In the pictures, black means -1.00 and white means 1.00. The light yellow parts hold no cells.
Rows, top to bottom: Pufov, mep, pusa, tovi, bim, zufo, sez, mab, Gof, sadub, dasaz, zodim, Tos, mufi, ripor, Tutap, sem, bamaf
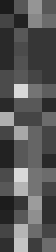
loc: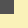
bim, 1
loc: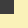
bamaf, 2
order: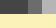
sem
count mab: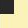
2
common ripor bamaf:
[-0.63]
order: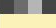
sem

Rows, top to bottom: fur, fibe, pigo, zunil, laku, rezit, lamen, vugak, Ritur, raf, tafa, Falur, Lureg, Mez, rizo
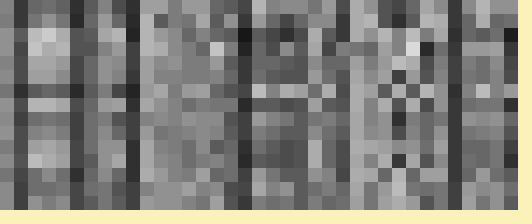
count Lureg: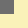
4
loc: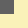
fur, 4

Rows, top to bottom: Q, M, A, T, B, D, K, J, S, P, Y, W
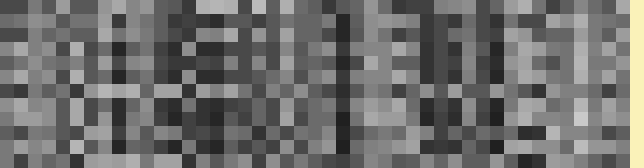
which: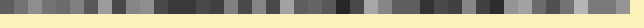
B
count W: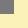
5
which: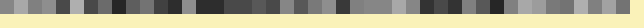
T
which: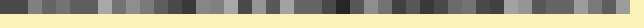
A
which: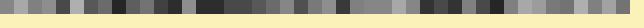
D

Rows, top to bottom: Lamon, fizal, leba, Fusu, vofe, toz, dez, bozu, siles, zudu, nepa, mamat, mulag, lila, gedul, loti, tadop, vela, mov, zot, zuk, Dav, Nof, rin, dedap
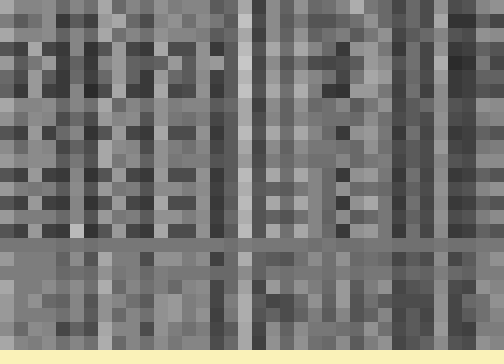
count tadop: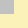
0
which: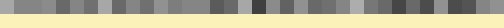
Lamon
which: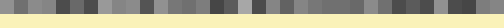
siles
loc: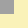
zuk, 17
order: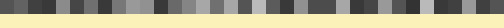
tadop

